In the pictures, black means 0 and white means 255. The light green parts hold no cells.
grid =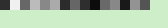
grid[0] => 46
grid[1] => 240
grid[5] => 170
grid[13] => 147

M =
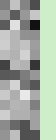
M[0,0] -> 126
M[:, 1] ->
[194, 92, 224, 182, 182, 178, 186, 92, 211, 174, 181, 176, 104, 190]
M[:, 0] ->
[126, 151, 91, 202, 206, 187, 66, 89, 168, 201, 164, 206, 139, 148]
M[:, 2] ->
[132, 152, 116, 145, 194, 210, 179, 125, 117, 233, 178, 176, 81, 80]
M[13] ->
[148, 190, 80, 81]
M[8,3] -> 86
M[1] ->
[151, 92, 152, 198]
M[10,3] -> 127

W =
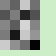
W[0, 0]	133
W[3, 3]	149
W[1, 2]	37
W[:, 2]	[200, 37, 213, 200, 110]
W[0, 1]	98
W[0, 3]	112
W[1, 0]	83

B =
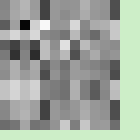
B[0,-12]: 133
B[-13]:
[133, 164, 181, 155, 67, 152, 147, 148, 176, 153, 148, 79]
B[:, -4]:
[176, 171, 136, 129, 187, 147, 139, 153, 127, 126, 168, 172, 198]
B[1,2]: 178
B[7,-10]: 155
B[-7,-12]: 145
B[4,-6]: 224
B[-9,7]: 99
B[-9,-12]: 94
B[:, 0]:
[133, 136, 92, 187, 94, 122, 145, 141, 194, 194, 137, 135, 108]
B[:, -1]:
[79, 77, 199, 200, 140, 149, 85, 76, 192, 188, 76, 78, 110]
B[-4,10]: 135
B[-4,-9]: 207
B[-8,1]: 49
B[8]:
[194, 214, 192, 210, 131, 124, 114, 177, 127, 94, 139, 192]
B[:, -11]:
[164, 167, 160, 214, 65, 49, 176, 175, 214, 212, 169, 167, 117]
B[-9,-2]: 146
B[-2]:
[135, 167, 179, 158, 66, 152, 142, 149, 172, 152, 146, 78]
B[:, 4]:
[67, 66, 248, 138, 190, 189, 97, 76, 131, 130, 66, 66, 121]
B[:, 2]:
[181, 178, 6, 183, 121, 131, 134, 155, 192, 191, 175, 179, 165]
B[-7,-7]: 137
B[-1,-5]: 126
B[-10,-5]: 185
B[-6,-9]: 167

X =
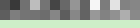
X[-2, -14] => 85
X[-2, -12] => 113
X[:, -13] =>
[57, 126]
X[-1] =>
[94, 126, 116, 115, 109, 134, 93, 135, 99, 152, 130, 145, 174, 137]
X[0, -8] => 104
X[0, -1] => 134
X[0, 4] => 116
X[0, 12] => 130

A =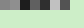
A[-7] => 133
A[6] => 83
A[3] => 96
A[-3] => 47

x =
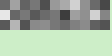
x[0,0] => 106
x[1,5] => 119
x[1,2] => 120
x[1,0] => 231
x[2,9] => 96
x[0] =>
[106, 162, 99, 119, 79, 153, 170, 209, 145, 106, 72]
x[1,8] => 144

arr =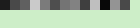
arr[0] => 28
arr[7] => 130
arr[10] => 8
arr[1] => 73

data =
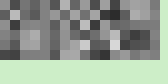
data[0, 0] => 145
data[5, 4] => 128
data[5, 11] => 138
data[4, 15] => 121
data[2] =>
[143, 61, 130, 134, 129, 93, 151, 82, 188, 59, 154, 102, 107, 120, 123, 124]
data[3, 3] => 172
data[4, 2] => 160
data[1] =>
[94, 186, 108, 90, 130, 151, 107, 163, 113, 164, 57, 44, 93, 172, 160, 133]
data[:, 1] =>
[76, 186, 61, 111, 88, 66]
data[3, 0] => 130
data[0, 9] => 77
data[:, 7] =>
[101, 163, 82, 107, 164, 168]
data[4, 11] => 215
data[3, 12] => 88
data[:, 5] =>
[85, 151, 93, 104, 101, 86]
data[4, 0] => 119
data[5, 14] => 135
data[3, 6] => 146
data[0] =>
[145, 76, 117, 98, 129, 85, 178, 101, 154, 77, 159, 68, 149, 162, 158, 122]
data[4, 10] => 96
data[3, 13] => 62
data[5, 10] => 53
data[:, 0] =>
[145, 94, 143, 130, 119, 71]

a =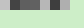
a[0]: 194
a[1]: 68
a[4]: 183
